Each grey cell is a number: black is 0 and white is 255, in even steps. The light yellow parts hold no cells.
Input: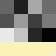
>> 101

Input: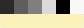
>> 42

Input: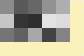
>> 139

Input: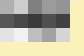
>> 176

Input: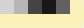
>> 211

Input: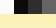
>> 250

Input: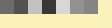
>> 107

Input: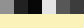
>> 145

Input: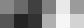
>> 135
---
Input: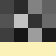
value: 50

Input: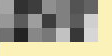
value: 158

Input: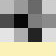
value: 126

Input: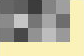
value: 117

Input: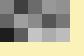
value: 139

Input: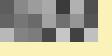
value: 106

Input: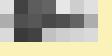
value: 87

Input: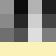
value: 207
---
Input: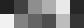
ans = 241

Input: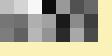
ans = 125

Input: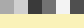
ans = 170

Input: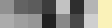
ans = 172

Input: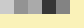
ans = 203

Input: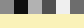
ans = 138
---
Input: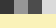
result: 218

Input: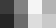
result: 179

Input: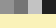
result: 32

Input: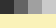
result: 202

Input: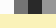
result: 150

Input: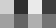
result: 61

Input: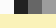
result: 156

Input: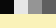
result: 95

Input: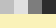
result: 45

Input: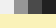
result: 33
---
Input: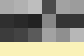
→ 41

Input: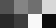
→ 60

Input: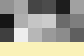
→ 175

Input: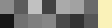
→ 114

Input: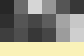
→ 85

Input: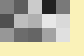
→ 189

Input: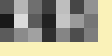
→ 219

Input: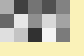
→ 231
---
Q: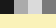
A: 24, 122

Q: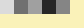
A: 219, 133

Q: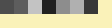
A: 77, 55

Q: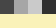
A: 70, 48

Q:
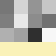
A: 119, 247

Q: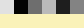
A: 225, 131

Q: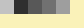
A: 194, 158

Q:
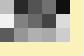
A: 190, 205

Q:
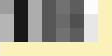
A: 157, 231
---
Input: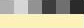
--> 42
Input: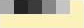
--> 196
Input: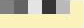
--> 185
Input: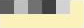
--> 210
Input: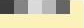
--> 101
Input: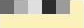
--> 155
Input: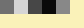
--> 136
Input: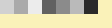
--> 42
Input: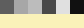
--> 17
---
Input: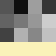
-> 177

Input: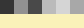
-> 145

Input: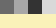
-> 167

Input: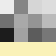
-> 162

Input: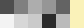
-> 215

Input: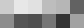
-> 85

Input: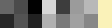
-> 83

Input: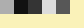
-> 17

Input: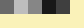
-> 189
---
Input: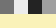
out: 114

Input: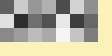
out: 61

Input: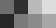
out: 47

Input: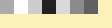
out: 97

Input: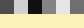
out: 77

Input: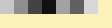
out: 67

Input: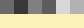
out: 93

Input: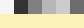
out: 108

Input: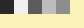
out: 92
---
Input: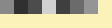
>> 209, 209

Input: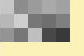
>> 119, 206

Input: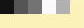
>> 115, 250

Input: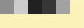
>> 33, 204

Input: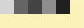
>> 67, 213

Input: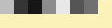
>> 140, 232

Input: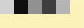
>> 145, 210
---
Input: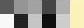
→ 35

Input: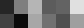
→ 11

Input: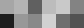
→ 152

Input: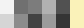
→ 140

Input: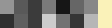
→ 95

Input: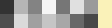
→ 218

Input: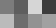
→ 109

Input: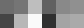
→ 183
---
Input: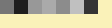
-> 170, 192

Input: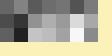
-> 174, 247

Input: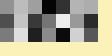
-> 117, 236

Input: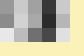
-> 169, 232

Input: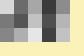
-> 194, 230

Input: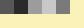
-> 156, 200
